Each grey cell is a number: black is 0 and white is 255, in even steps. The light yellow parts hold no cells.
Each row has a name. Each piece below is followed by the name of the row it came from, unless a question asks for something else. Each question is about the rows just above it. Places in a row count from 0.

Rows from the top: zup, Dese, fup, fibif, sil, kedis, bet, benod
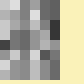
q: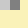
kedis
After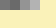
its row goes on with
[148]
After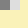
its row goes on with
[106  96]

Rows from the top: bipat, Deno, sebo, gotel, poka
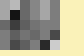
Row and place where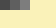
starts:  poka, 1
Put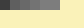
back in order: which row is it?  sebo
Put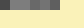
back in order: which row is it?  gotel

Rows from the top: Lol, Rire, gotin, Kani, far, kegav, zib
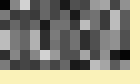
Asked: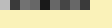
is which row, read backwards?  Rire
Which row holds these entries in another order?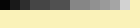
kegav
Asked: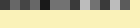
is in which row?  gotin
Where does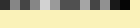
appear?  kegav
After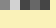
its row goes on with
[ 25  80  69 154 165  69 145]
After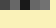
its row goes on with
[ 58 188  91]

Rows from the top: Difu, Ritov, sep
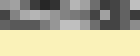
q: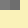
Ritov
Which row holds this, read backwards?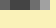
sep
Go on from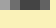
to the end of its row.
[140]

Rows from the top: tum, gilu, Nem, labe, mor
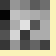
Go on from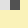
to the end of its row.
[172]
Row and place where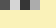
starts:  labe, 0
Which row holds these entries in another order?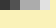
Nem
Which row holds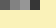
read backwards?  tum
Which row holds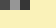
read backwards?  mor
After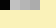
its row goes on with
[160]

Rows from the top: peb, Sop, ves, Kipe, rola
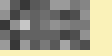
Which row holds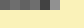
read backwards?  Sop
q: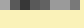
peb
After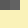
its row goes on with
[154 154 121 133]
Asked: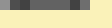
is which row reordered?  Kipe
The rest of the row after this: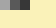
[ 89  98 154 154 121 133]
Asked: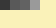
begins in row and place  peb, 2
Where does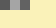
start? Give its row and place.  rola, 5

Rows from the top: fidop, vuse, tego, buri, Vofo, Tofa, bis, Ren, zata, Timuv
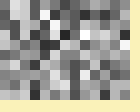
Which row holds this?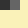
vuse
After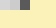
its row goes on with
[246  60 112  90  50 101  60 101 183]

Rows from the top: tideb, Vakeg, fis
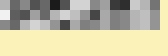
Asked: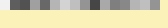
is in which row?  Vakeg
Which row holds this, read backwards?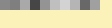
Vakeg
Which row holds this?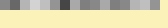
fis
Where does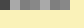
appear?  fis
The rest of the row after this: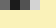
[211 136 160  58  46 202 181 116]

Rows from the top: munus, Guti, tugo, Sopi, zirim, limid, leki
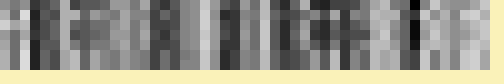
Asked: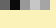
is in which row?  Sopi
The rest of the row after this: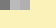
[176  88  54 198 143 176 132 198 207 176]
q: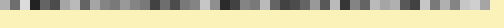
limid

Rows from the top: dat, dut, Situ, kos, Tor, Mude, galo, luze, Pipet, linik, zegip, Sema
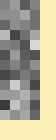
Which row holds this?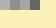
Sema
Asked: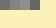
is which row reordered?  Situ
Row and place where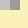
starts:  zegip, 1

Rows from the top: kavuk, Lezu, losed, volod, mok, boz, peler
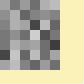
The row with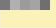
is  mok
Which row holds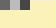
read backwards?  losed

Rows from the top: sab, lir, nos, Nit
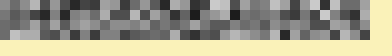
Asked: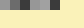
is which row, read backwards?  sab
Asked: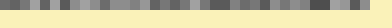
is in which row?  nos

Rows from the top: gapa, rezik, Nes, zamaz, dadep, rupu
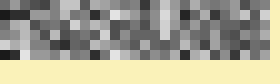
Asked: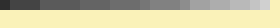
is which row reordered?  dadep
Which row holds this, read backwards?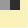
rezik
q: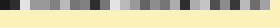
rupu
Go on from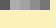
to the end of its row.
[129  56 129 196 153 109 173 129 118 129 153  79 118 129]
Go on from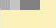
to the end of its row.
[ 68  46 100  90 185 162 141 118  90 173 100  90 109 185 129  68 162 109
  90  68 109 100]
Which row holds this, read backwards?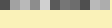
Nes
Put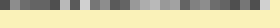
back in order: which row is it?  Nes

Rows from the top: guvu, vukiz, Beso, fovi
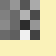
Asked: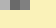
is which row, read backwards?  vukiz
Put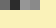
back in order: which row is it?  Beso
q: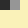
Beso
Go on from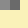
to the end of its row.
[ 44 150]
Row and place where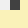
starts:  fovi, 2

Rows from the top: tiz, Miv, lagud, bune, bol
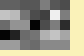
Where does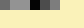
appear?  lagud
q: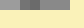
bol
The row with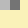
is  Miv

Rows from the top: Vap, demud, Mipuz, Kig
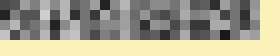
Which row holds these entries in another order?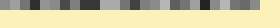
Mipuz
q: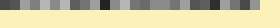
Vap
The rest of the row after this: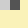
[182  47 116  56 170 106 159 106 148  94  74 106 170 127 138 159  65 116
  47 159]

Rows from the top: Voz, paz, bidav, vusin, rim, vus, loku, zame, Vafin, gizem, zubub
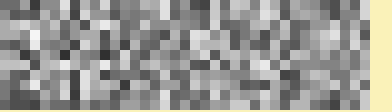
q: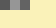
rim
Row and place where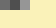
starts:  zubub, 6
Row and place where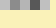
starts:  vus, 25
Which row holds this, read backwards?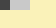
zame
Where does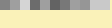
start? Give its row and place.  zubub, 14

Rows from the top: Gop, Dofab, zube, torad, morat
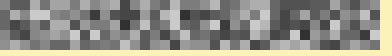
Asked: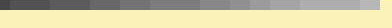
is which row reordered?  Gop
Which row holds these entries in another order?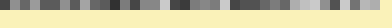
zube
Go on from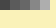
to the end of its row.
[124 202 103  70 103 164  91 124  82 144 124 192  82]
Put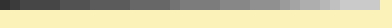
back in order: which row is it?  zube
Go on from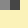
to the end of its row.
[202 124  82 144 135]
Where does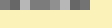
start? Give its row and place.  Gop, 15
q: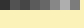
Dofab

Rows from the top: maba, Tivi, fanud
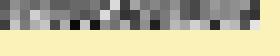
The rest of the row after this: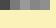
[153  62]
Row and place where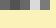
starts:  Tivi, 7

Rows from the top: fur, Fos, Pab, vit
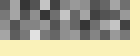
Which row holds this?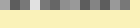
vit
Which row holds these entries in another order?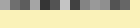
fur
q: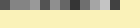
Pab
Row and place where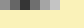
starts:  Pab, 6
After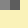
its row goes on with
[153 120]
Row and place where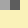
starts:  vit, 0

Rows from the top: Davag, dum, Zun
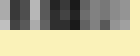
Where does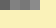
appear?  Davag
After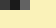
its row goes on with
[129 120 139 148]

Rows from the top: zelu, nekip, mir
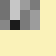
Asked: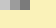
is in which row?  zelu
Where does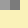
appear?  zelu

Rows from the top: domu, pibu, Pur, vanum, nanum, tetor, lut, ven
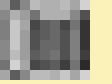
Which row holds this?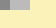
ven
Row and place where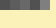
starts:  vanum, 3
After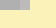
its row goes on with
[166 210]

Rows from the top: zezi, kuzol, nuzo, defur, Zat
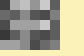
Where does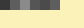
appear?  defur
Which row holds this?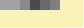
Zat
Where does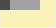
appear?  nuzo
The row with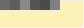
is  kuzol
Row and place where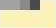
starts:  Zat, 0
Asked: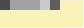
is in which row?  nuzo

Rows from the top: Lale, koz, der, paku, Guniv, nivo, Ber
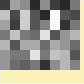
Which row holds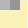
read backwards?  paku
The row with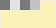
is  nivo
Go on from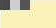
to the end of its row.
[ 41 249  85  73]
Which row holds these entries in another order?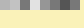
nivo

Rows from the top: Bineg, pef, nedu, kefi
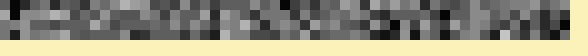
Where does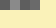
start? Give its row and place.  Bineg, 46
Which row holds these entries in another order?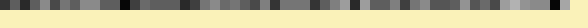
pef
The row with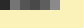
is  Bineg
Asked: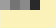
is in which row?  Bineg
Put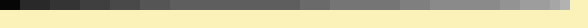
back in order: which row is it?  pef
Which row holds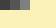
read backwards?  nedu

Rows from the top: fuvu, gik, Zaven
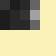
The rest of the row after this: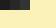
[161]
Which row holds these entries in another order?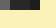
Zaven
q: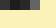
fuvu

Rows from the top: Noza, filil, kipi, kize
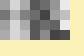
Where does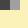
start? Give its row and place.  filil, 4
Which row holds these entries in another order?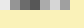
Noza
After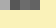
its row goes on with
[234]

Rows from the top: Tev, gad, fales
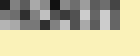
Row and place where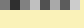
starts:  fales, 3
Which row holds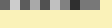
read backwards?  fales
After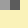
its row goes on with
[110  69]

